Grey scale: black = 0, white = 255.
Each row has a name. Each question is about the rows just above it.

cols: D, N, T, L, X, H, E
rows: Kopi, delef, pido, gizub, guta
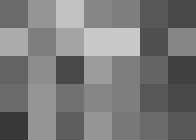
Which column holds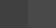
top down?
E
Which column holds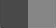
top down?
E
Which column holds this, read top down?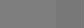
X

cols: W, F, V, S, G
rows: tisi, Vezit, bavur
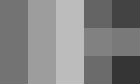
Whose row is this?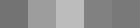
Vezit
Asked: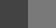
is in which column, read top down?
G

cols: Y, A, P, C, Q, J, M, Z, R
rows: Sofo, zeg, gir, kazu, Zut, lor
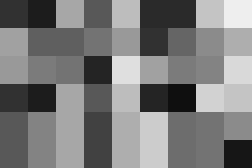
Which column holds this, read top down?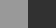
Y
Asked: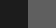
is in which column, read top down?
A
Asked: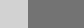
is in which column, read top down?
Z
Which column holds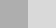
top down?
R

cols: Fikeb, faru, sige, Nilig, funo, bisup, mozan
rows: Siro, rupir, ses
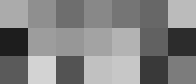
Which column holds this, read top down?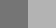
funo
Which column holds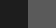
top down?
Fikeb
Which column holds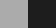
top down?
Fikeb

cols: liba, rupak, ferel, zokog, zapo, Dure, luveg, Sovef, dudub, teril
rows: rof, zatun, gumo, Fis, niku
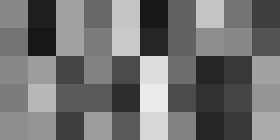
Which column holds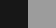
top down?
rupak
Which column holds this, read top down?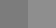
liba
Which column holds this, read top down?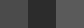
zapo
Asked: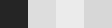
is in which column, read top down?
Dure
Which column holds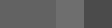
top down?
luveg
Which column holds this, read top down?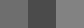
luveg

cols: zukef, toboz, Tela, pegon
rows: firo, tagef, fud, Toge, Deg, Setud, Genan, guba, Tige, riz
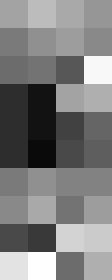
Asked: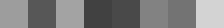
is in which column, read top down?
Tela
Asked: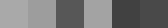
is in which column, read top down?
Tela
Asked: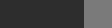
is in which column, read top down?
zukef
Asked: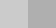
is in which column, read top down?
pegon
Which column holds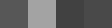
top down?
Tela

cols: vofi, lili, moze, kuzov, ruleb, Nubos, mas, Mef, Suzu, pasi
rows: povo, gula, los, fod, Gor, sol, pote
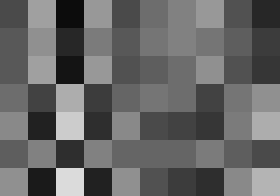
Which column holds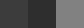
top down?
kuzov
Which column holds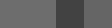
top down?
mas
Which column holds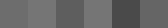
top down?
Nubos
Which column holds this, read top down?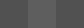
Suzu
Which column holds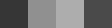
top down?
pasi

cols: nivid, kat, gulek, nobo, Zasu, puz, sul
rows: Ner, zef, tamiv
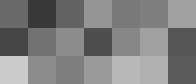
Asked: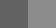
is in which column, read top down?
gulek
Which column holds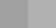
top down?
puz
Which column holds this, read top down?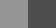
nobo

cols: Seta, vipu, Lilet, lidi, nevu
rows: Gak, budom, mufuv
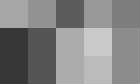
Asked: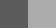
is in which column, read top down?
Lilet
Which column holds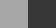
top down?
Seta
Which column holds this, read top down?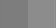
nevu

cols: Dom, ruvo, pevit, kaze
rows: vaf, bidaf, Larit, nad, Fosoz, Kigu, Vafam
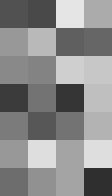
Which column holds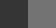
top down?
pevit
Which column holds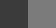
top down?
Dom
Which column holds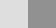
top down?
ruvo
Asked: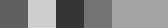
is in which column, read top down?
pevit
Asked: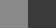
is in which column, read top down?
Dom
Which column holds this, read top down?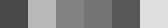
ruvo

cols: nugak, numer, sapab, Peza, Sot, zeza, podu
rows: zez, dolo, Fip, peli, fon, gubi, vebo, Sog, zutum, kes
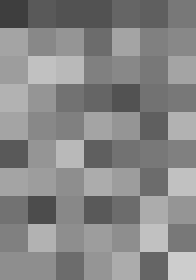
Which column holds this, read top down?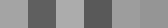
Peza
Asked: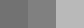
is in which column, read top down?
sapab
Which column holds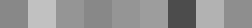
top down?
numer
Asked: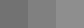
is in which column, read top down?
nugak
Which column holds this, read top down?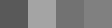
nugak

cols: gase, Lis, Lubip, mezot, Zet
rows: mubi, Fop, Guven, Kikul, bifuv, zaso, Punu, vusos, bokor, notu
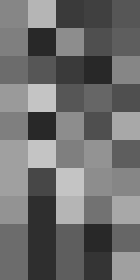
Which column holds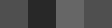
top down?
mezot
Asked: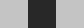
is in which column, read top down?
Lis
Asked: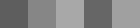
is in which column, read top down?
Zet
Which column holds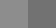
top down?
mezot

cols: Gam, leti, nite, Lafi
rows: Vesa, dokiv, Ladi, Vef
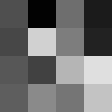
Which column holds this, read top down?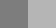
nite
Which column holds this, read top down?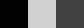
leti

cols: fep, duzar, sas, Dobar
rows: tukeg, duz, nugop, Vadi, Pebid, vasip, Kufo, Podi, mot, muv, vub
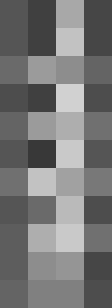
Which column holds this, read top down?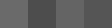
fep
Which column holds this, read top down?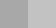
sas
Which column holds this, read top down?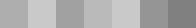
sas
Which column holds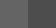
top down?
Dobar
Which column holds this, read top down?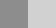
sas

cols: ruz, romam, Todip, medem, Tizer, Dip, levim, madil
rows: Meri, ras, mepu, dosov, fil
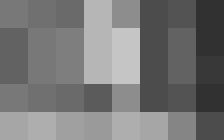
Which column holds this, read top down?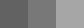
ruz
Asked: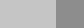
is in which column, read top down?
Tizer
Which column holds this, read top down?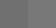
romam
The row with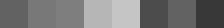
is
mepu
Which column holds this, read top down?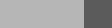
medem
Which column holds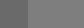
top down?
Todip
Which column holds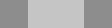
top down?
Tizer

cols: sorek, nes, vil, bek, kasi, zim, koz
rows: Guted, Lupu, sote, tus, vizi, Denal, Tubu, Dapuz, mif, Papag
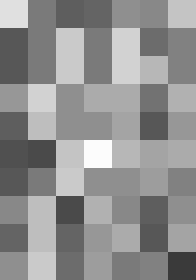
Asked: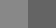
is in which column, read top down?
sorek
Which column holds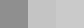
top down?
vil
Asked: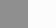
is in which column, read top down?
bek
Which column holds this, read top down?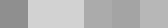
kasi

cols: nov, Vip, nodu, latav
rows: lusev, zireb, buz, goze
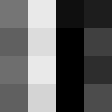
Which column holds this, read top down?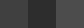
latav
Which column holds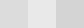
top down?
Vip
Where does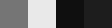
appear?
lusev
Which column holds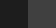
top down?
latav

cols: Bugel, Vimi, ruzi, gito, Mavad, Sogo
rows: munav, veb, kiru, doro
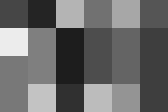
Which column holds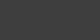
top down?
Sogo
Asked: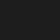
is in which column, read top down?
ruzi
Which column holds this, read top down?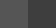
Sogo

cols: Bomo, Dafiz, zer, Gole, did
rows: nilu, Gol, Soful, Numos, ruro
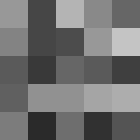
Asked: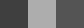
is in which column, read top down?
did
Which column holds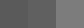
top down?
Bomo
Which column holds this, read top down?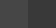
Dafiz
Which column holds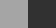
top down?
Gole
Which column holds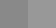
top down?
Gole

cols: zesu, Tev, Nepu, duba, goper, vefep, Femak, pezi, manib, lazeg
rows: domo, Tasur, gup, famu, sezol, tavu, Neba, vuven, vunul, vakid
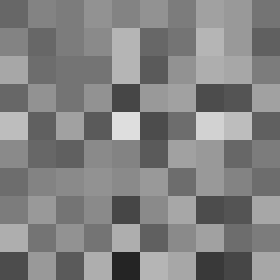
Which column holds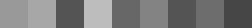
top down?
manib
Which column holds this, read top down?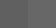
Tev

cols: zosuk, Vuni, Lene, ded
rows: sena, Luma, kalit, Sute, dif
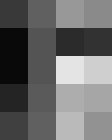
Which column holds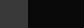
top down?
zosuk
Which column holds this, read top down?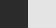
Lene
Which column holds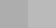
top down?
Lene
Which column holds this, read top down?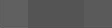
Vuni
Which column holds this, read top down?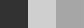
ded
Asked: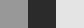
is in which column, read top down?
Lene

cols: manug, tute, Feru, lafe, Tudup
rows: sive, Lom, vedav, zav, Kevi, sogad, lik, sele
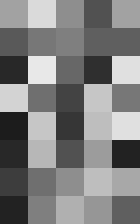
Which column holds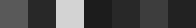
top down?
manug
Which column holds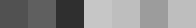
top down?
lafe
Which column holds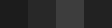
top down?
manug

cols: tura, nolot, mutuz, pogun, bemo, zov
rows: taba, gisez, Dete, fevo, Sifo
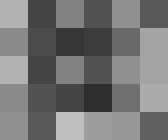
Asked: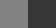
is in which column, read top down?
mutuz
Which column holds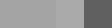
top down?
zov
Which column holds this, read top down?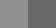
bemo
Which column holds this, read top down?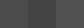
nolot

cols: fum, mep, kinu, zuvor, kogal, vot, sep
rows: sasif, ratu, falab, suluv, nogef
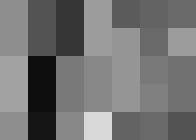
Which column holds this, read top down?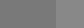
kinu
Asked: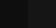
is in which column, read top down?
mep
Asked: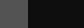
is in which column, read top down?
mep

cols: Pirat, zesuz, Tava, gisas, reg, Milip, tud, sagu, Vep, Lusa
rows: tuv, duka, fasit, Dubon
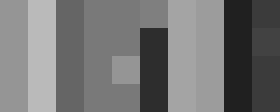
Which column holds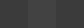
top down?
Lusa
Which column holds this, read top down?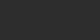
Milip
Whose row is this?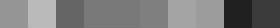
tuv
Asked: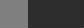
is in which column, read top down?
Milip
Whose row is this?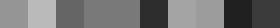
Dubon

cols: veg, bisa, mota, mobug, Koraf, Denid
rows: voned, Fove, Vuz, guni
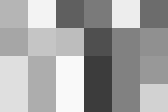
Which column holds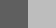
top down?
mota
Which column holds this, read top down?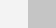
bisa
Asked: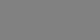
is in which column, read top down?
Koraf
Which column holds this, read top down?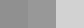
Denid

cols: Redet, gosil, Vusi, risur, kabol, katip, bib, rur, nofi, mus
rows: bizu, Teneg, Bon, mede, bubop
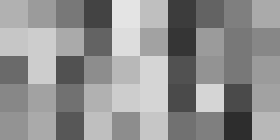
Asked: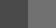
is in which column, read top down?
bib
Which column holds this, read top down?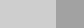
gosil
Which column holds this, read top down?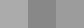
mus
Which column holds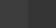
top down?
bib
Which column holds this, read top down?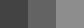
risur
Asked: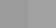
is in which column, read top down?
mus
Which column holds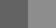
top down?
risur

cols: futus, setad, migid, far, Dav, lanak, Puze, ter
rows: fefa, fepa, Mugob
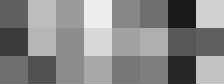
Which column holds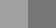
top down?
Dav
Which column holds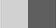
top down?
ter

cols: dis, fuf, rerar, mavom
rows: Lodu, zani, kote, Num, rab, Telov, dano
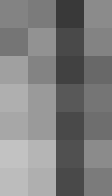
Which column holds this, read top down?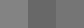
mavom
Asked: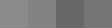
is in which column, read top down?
mavom
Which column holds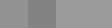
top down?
fuf
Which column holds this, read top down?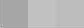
dis
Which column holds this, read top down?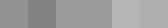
fuf

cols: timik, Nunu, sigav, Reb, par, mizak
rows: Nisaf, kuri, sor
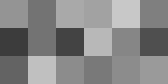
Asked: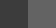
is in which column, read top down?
timik
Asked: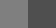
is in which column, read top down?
mizak
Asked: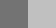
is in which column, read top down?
Nunu
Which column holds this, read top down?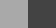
sigav

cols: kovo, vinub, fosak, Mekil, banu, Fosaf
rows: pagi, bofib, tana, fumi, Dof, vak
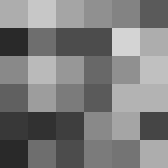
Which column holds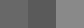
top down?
Mekil
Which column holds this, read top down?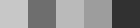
vinub
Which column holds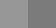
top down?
fosak
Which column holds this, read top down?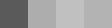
Fosaf

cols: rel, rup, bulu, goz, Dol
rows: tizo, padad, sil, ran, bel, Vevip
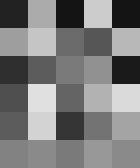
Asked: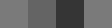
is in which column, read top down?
bulu
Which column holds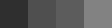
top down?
rel
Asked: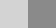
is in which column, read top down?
rup
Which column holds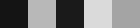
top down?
Dol
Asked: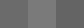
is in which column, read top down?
bulu
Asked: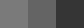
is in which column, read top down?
bulu

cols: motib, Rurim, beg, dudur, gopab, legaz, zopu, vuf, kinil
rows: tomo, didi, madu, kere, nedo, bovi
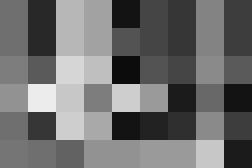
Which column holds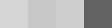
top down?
beg
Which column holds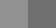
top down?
motib
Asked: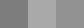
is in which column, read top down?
dudur
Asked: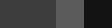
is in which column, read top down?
kinil

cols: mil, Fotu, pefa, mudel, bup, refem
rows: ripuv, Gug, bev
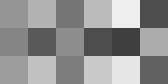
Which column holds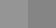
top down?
mil
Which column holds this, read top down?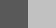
Fotu
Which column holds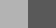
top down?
Fotu

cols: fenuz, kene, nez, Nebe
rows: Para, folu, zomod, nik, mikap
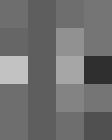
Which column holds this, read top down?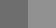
nez
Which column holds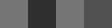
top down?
Nebe
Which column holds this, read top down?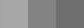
nez

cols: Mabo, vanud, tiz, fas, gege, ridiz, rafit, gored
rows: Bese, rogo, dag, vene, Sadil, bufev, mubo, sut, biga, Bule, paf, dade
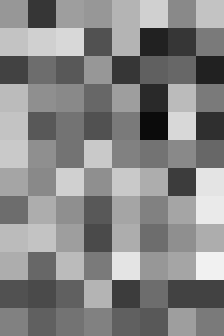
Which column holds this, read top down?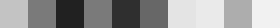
gored
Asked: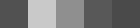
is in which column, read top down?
fas
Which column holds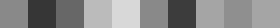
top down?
rafit

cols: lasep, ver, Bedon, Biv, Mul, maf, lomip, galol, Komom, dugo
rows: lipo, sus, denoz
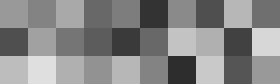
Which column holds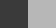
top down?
Mul
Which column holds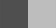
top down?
lasep
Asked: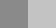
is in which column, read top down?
lomip
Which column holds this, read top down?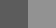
Biv
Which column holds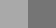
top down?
Bedon

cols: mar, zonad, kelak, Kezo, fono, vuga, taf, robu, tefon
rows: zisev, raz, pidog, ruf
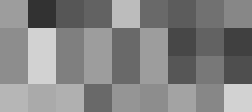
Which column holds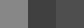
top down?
tefon
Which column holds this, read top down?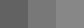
robu
